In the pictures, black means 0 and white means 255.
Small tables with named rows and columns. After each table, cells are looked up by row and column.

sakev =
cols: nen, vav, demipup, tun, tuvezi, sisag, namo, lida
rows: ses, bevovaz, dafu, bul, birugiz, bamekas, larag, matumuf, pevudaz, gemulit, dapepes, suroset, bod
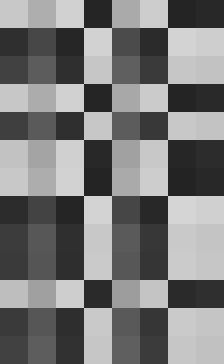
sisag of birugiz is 56
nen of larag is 200
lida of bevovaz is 206
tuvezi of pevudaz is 90
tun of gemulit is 202
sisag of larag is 205
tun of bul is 37
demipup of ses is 209
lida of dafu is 194
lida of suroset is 197
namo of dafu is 198
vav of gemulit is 85
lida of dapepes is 47
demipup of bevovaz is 38
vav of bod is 93
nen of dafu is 65
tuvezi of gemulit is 87
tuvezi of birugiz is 92

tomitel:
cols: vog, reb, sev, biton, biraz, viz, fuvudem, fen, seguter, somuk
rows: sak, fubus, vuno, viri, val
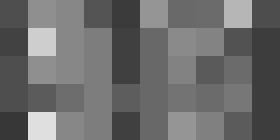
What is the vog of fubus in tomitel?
66
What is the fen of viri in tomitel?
107
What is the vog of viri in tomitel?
78
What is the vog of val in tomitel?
55
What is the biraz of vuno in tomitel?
64
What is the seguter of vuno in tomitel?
107
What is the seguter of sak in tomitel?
182
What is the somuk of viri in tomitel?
61
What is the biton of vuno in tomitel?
125
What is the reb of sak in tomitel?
143
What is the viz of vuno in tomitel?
104
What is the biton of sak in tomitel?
84
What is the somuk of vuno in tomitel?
61
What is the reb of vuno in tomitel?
143
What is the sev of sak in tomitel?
135
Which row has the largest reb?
val

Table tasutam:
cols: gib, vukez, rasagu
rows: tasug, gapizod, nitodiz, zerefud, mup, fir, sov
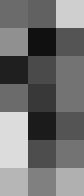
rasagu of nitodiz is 115
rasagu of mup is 84
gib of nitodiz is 31
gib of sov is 182
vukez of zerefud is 56
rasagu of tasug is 207
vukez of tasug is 97
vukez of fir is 77
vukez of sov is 128
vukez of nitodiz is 74
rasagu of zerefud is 115
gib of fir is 220
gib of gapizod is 144
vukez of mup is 27
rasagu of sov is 176
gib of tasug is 107
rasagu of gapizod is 84
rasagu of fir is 115
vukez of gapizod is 16

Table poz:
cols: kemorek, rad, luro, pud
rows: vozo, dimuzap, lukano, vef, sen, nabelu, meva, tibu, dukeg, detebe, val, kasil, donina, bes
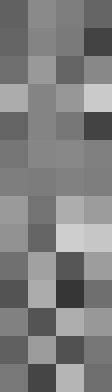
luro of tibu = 173
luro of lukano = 100
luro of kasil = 174
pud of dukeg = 198
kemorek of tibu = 154
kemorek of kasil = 129
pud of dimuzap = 67
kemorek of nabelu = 118
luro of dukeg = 206
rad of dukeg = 101
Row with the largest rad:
val

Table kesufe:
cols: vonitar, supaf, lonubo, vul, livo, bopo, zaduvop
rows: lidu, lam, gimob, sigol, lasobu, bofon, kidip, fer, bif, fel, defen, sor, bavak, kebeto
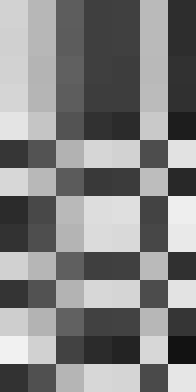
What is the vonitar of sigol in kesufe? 213
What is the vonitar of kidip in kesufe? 215
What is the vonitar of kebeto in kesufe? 50
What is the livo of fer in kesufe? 223
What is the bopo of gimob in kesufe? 185
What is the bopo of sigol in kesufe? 187
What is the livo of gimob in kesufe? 61
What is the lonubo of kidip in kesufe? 91
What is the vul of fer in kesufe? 221
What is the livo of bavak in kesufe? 35
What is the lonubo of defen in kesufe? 179
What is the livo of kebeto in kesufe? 213
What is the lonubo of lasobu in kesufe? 83

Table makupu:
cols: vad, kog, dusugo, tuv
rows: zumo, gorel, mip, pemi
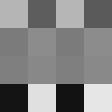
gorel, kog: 140
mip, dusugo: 127
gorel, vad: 123
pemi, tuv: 230
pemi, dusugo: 18
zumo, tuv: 90
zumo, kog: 93
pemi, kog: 224
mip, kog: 136

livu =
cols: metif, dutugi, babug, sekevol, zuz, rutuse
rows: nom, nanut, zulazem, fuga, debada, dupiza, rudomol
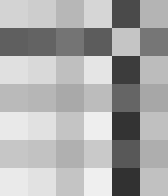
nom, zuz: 74
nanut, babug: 116
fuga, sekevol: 188
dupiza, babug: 176
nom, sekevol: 214
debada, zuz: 51
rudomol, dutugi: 226
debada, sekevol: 238
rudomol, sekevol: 239
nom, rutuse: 180
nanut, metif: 95

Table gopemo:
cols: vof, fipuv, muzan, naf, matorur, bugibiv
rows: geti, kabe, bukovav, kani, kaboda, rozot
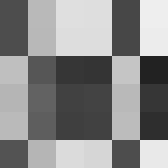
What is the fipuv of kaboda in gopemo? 94
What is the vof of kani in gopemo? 181
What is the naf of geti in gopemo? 222
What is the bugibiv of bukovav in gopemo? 34
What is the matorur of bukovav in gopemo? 197
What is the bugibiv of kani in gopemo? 54
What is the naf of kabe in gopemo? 221

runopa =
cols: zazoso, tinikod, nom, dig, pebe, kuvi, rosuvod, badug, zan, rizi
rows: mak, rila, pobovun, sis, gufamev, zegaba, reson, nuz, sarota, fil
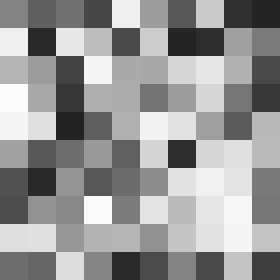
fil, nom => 220
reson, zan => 227
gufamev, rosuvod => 225
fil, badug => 73
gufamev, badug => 159
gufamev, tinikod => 224
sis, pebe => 171
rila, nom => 232
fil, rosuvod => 132
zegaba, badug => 214
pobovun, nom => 67
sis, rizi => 56
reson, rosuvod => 226

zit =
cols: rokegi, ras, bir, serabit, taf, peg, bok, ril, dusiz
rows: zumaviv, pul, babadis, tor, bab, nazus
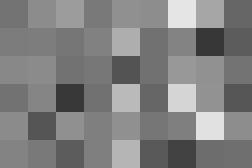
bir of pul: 118
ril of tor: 146
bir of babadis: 114
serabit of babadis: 119
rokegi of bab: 139
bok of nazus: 66
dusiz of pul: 92
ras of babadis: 139
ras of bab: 85
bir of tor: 56
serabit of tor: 113
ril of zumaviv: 166
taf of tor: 186
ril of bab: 225
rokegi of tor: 114
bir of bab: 144
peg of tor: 102
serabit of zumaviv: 121

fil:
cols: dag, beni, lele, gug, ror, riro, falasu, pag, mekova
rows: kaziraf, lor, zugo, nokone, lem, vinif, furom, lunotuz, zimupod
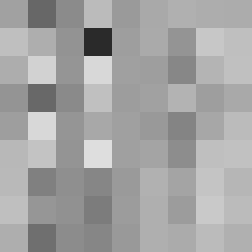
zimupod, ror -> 153
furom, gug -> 134
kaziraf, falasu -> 176
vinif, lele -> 148
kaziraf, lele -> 139
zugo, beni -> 210
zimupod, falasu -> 171
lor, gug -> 42
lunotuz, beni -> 150
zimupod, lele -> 140
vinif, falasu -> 141
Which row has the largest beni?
lem

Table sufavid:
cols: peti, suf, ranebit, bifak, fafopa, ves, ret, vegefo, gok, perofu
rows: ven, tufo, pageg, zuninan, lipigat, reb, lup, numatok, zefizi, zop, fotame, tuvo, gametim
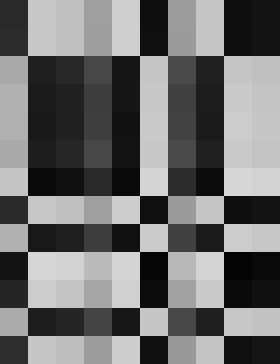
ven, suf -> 200
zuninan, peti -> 177
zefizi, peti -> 177
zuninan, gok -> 202
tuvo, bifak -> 68
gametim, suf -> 198
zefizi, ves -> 203
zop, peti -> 20
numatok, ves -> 15

